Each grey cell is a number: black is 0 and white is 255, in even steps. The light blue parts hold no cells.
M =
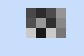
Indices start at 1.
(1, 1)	73
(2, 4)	136
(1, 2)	43

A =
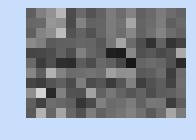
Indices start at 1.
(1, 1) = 95
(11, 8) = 98
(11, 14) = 110
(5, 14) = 74
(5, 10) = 28
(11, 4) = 164
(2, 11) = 166
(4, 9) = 118
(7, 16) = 107
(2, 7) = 98
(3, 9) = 123
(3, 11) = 135
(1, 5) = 76
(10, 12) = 98
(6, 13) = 108
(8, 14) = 94
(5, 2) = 72
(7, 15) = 62
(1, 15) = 108
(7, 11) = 145
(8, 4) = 96
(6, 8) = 105
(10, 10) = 111
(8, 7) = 75
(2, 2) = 106
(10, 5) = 95
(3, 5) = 83
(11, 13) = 90
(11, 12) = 112
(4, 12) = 78

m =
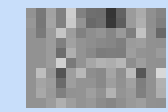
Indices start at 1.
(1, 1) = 146
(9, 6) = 147
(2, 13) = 143
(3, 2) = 122
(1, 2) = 120
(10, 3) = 156
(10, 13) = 145
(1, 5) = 205
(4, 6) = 147
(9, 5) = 146
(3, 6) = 129
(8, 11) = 161
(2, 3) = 164
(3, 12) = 194
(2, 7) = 105
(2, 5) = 201
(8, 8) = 137
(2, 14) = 127
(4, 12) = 158
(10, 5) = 158
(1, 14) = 132
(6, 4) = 208
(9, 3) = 153
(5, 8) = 124
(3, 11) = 126
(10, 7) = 152
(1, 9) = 53
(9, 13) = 145
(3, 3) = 156
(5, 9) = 126
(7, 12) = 87
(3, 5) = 157
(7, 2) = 190
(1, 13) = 144
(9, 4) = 128
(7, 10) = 143
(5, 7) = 137
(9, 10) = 148

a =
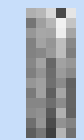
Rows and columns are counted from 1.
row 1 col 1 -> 175
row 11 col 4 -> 176
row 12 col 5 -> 131
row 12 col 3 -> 75
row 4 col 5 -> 136
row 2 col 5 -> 196
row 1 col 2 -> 183
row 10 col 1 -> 134
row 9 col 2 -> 161
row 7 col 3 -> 109
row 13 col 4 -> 181
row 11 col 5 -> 98
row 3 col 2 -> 167
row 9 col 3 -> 95
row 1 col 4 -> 74
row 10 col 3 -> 110
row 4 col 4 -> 190
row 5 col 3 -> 153

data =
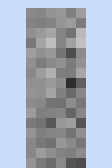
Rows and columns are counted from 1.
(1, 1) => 138
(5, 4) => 116
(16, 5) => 85
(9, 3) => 164
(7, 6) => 166
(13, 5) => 116
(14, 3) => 113
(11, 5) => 101
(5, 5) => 77
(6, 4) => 145
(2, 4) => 149
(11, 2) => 127
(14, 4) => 150
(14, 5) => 138
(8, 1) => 145
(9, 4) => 129
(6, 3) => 138
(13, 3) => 133
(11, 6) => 134
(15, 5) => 126
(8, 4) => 141
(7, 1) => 137
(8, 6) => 95
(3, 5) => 114
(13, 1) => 147
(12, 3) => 88
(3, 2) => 154
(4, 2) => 165
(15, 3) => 142
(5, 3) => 152
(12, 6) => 84
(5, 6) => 140

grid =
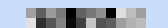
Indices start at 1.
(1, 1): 161
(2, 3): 86
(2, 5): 9
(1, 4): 121
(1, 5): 1
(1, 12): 159
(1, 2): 95

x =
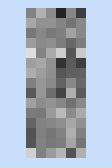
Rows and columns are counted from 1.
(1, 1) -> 130
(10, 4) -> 134
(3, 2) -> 136
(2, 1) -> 167
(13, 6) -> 128
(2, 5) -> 116
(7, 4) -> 87
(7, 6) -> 97
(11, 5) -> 139
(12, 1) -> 100
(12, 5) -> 166
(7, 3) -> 143
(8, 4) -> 99
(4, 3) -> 142
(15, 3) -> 155
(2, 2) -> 145
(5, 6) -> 201
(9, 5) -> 175
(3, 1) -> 119
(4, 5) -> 104
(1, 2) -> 177
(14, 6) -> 116
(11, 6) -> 170
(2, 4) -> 132
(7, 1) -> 173

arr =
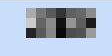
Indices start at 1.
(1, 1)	171
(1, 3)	90
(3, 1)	36
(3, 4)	9
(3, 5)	76
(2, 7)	25
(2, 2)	100
